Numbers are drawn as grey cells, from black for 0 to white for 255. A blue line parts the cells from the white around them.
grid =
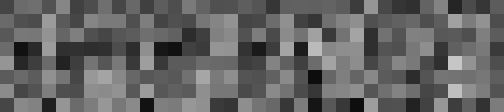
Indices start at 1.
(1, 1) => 69
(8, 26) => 14
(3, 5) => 101
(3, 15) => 63
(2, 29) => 97
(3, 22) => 115
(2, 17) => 146
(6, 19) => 81
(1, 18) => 94
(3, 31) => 127
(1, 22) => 97
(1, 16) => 80
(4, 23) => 187
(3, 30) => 129
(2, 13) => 80
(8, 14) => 151
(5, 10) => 57
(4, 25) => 142
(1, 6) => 65
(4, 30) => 120
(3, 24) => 58
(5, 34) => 147
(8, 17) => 53
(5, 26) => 141
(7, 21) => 115
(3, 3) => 119
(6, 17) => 142
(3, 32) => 88
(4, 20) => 61
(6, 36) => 94
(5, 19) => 67
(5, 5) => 34
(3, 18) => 82
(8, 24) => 88
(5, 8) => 86
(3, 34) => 79
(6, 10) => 103
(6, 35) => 119

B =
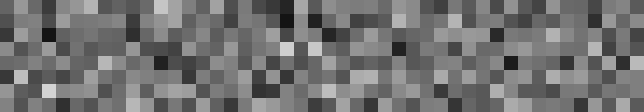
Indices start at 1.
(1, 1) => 100
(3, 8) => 103
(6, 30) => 116
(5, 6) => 101
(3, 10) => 47
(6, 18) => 157
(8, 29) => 113
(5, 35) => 114
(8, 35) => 88
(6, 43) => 114
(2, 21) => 20
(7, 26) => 153
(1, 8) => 85
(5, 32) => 128
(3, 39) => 123
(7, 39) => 90
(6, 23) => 103
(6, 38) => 148
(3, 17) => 120
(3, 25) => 67
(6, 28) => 118
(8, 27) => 55
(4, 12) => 76
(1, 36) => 74
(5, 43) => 83
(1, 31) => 84
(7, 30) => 153
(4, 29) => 34
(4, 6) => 114
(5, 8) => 183
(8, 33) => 53
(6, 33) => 114
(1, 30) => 138
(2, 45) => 103
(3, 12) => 140
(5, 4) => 108
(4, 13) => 66
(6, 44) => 80
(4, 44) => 66

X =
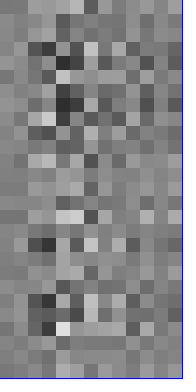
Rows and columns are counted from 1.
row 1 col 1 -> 120
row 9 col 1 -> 139
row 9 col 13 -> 135
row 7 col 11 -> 95
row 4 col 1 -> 132
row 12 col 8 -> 139
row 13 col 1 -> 128
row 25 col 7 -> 122
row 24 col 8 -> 163
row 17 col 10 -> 124
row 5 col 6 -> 68
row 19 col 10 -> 122
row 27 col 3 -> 137
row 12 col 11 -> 137
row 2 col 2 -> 129
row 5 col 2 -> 139
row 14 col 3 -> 153
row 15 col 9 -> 121
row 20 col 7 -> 102
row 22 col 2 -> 147
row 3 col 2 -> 126
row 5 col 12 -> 131
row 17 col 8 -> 128
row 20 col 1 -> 124
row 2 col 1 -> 138
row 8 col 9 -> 126
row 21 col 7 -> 130
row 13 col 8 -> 141
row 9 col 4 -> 202
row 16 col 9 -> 127
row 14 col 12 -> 135
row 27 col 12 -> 132
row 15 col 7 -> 132
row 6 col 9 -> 157
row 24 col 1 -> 117
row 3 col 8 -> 124
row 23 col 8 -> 111
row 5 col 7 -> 158
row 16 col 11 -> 176

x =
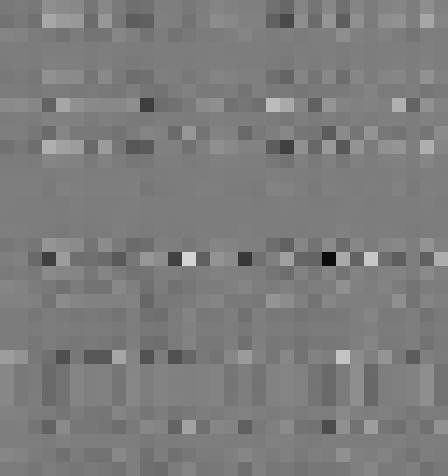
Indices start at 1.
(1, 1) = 121
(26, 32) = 123
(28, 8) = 129
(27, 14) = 128
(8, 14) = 122
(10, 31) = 117
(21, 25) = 144
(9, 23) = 123
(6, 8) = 137
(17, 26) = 126
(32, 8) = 126
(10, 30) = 125
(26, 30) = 92
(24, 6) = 123
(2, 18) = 129
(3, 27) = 126
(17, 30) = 123
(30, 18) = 130
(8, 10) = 142
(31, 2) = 127
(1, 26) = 133
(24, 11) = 120
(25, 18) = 112
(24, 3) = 123
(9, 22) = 127
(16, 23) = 125
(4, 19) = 125
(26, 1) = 157
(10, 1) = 126
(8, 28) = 128
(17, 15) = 125
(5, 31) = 128
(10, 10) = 123
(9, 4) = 129
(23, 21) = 121
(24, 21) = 124
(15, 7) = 125
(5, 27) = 125
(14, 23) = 122
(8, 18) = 118

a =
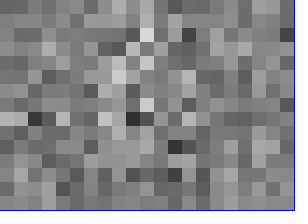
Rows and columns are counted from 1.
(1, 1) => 101
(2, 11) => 175
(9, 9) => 166
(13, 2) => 165
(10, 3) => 129
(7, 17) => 124
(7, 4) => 123
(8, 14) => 92
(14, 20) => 114
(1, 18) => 110
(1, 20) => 151
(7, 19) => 152
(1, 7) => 107
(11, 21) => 104
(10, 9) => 176
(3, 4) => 142
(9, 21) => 129
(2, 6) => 112
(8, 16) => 146
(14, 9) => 122
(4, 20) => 137
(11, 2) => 123
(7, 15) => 128
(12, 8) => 146
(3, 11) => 215
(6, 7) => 152
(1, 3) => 124
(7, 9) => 159
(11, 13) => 52
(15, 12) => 128
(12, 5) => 107
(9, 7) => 101
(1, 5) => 130
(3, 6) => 125
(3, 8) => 118
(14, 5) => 85
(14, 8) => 104
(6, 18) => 94

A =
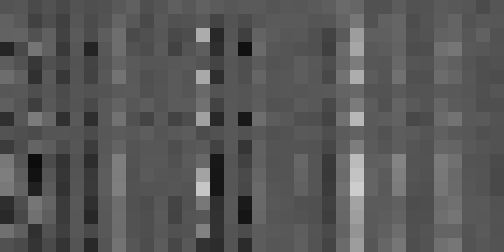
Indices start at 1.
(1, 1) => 84
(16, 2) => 72
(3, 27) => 95
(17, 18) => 76
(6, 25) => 114
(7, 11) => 81
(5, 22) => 93
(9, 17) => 88
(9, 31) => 76
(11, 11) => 87
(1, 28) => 81
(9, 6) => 89
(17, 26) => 147
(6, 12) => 84
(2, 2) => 89
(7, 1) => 87
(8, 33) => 91
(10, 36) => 82
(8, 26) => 123
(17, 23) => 84
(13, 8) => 93
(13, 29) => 127
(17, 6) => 87
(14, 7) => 58
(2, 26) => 119
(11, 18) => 53
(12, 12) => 88
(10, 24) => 78
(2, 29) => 101
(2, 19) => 86
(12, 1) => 120
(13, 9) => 125
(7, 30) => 83
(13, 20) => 84
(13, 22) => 100
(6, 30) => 80
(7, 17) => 87
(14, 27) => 100
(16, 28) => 93
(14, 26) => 205

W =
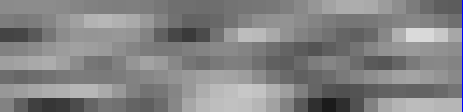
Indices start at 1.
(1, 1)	139
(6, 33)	137
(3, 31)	217
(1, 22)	137
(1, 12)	119
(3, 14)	58
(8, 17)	193
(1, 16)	110
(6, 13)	147
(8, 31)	187
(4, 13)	121
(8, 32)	182
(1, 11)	125
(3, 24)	114
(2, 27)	120
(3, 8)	150
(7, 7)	183
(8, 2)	96
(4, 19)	123
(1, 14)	111
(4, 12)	121
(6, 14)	153
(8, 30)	188
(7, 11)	115
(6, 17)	163
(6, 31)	156
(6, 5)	120
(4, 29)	151
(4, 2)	132
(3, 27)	105
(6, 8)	122
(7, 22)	128
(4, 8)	154
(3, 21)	146
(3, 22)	131
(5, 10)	149
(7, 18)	199
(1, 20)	120
